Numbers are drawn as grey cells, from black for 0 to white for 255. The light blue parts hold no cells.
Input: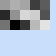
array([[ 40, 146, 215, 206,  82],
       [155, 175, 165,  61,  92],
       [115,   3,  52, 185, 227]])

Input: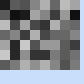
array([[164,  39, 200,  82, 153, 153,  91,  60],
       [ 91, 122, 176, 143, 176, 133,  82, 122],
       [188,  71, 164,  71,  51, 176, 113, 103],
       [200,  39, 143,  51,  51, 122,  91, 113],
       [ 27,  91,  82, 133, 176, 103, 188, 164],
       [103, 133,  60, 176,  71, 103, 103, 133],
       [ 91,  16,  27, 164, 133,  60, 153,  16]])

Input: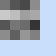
array([[201, 189, 159, 168],
       [140,  96, 150, 128],
       [ 85, 118, 108,  52],
       [118,  85,  73, 140]])

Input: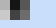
array([[202,  66, 108],
       [180,  21,  87]])

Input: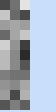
array([[ 73, 114, 227],
       [105, 166, 198],
       [157,  73, 177],
       [147, 137, 166],
       [157, 166, 157],
       [126, 114, 114],
       [ 85, 126,  95],
       [186, 137,  85],
       [198, 105,  73],
       [208, 147,  62],
       [186, 137,  42]])

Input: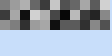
array([[126, 156, 176, 103,  59, 198,  81, 103, 167,  91, 209],
       [145, 126,  48, 156, 167,  16,  91,  91,  48, 136,  81],
       [ 59, 167,  16, 209, 176,  71,   7, 186,  59,  36, 136]])

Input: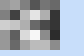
array([[152,  95, 218, 247, 140,  44],
       [128,  65, 187, 228, 175,  53],
       [207, 197, 175, 105,  74,  53],
       [152, 105, 163, 187, 187, 140],
       [152, 163, 128,  85, 117, 105]])

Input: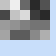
array([[ 71, 195, 218,  59,  41],
       [155, 146, 128, 116, 116],
       [195, 238, 104,  41,  82],
       [164,  92,  92, 137, 175]])

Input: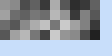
array([[ 87, 161, 183, 119,  67, 202, 149, 138,  76,  33],
       [109,  87, 138, 172, 193, 119, 202, 161, 129,  57],
       [161, 109,  97, 119, 109, 183, 149,  57, 129,  87],
       [149, 138,  76,  97,  57, 172,  87,  45,  57,  97]])
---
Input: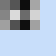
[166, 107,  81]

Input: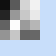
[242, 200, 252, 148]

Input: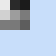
[ 27, 157, 123]

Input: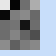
[173, 138, 116, 109]

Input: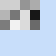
[172, 222, 242]

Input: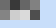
[129, 218]

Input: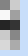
[204, 248]
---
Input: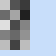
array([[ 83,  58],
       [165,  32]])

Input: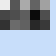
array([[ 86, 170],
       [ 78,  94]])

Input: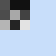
array([[ 17,  17],
       [168,  66]])

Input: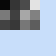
array([[ 53,  75],
       [ 64, 167]])

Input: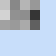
array([[136, 181],
       [145, 142]])

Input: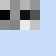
array([[144, 180],
       [148,  17]])

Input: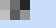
array([[109,  38],
       [ 92, 148]])

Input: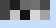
array([[ 30, 106],
       [195,  19]])

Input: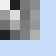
array([[ 31, 121],
       [219, 113]])
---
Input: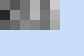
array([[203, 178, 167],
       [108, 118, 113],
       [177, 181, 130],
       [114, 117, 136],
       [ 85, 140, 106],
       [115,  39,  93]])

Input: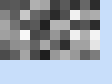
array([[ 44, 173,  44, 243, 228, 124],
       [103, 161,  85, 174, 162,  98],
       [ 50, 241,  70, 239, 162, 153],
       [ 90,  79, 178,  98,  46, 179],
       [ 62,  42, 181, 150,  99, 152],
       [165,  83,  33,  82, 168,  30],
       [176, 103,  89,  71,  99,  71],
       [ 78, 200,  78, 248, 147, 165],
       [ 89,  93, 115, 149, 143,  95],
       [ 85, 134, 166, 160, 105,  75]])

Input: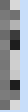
array([[216, 113, 179,  59,  29, 205, 207, 199,  29, 118, 216],
       [107, 121, 131, 107, 131, 121, 119, 125, 117, 124, 110]])

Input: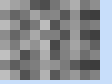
array([[142,  61, 127,  63,  97, 132,  60, 130],
       [121,  67, 114,  75, 130, 110,  64, 111],
       [174, 144, 151, 156, 164, 154,  90, 152],
       [148,  87, 135,  83, 131, 129, 123, 131],
       [117, 134,  83, 127,  71,  90, 145,  88],
       [ 77, 130, 188, 127, 185, 174, 155, 178],
       [ 88, 163, 121, 168, 146, 118, 126, 119],
       [149, 119,  89, 130, 167,  79, 116,  82],
       [162, 101, 150, 102, 124, 153,  94, 152],
       [183, 137, 186, 140, 158, 192, 131, 190]])

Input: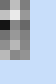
array([[126, 152, 104, 129, 135, 147],
       [190, 234, 135, 152, 183, 137],
       [111, 193,  20, 114, 143, 185]])

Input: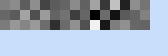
array([[116, 129, 100],
       [142, 100, 103],
       [ 33,  91, 144],
       [193,  18, 126],
       [ 56, 108,  24],
       [163,   3, 241],
       [ 97, 102,  80],
       [139,  62, 144],
       [101, 114, 107],
       [ 92,  99,  47],
       [ 68, 155, 108],
       [142,  79, 153],
       [ 93, 163, 133],
       [140,  91, 151],
       [128, 103, 123]])

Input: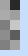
array([[ 41, 159, 199,  93, 163],
       [164, 171, 126, 141, 128]])

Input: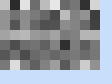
array([[213,  62,  65, 181, 120, 119, 145],
       [ 49, 147, 106, 181,  93, 108, 204],
       [118, 130, 132, 129, 125, 121, 134],
       [105, 188, 140, 123,  47, 114,  89],
       [231,  74,  82, 163, 131, 103, 157],
       [188, 104,  80, 147,  97, 115, 129],
       [109, 122, 102, 153, 115, 106,  96],
       [226, 139, 142, 184, 110,  76, 126],
       [ 43, 114,  84, 176,  78, 113, 220],
       [196, 147, 147, 163, 108,  87, 120]])
